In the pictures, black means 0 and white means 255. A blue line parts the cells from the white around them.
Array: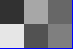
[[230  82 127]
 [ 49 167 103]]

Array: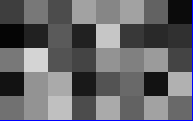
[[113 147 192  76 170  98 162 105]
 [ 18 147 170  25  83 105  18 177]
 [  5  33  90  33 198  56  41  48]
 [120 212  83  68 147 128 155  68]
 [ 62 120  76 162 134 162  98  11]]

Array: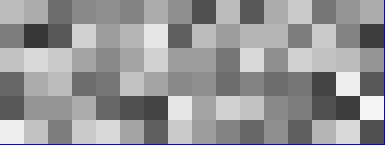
[[194 216 201 164 137 164 209 156 156 117 216 143 209 194 188 149]
 [102 172 188 109 117 194 164 137 143 109 131 109 117  68 238  87]
 [ 87 149 149 172 102  80  68 230 164 209 194 137 125  80  61 245]
 [238 194 125 201 216 164  95 201 156 131 102 143  95 180 216  80]
 [188 172 109 137 143 131 172 143  80 188  87 172 201 117 149 172]
 [125  55  87 209 156 180 230  95 188 156 180 180 125 201 131  61]]

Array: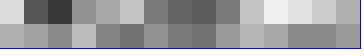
[[175 161 138 188 131 115 146 123 115 154 181 167 138 138 154]
 [219  86  57 146 167 196 123 100  92 123 196 239 225 204 175]]

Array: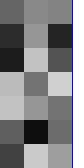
[[187 115 208]
 [ 65 202 158]
 [101 137 131]
 [194 150 115]
 [ 95  14 108]
 [ 28 194  83]
 [ 44 150  36]]

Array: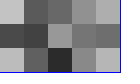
[[ 74  66 152 117 110]
 [195  90 104 145 174]
 [188  96  43 137 182]]

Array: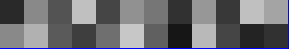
[[137 177  90  62 111 199  96  22 185  69  35  49]
 [ 41 137  83 192  69 145 118  49 151  56 192 164]]
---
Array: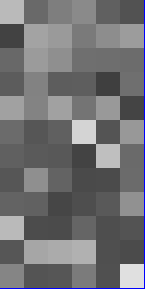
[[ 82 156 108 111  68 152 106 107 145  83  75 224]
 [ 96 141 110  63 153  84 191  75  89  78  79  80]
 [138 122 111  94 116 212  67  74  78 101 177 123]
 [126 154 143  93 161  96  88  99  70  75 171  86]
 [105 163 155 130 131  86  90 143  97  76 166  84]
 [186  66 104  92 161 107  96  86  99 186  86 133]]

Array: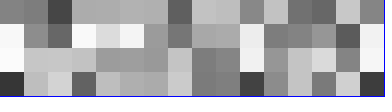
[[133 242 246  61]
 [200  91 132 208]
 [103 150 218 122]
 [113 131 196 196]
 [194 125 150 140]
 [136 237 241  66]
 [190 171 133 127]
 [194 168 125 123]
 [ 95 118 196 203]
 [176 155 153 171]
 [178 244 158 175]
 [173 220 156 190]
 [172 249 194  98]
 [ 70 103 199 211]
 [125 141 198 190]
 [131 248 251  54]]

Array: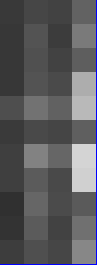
[[ 98 122  94 173 185  95 212 208  90 112 135]
 [ 66  60  66  74  97  69 102  73  75  66  70]
 [ 70  83  80  83 114  73 130  91 102  91  79]
 [ 57  55  55  55  78  58  63  63  48  51  61]]

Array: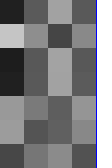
[[ 89 137  88  91 149 136  82]
 [162  69 163 162  94  96 139]
 [ 90 142  88  89 122  84 118]
 [ 32 197  29  32 153 156  71]]

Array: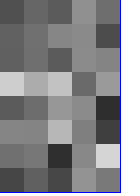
[[110  76 132 154  46  63 213 121]
 [144 138 139 106 139 127 136 147]
 [ 91 134  91 194 151 183  47  71]
 [102 112 111 172 109 132 119  96]
 [ 80  97  96 206  91 133 112  70]]

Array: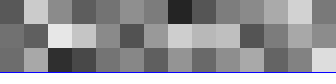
[[121 140 221]
 [210 168 130]
 [170 124 100]
 [138  84 169]
 [125 191 142]
 [ 85 184 105]
 [ 36 206 148]
 [124 153  95]
 [143  82 135]
 [115 138 116]
 [ 93 197  72]
 [139 231  47]
 [203  95 168]
 [ 88 113 109]]
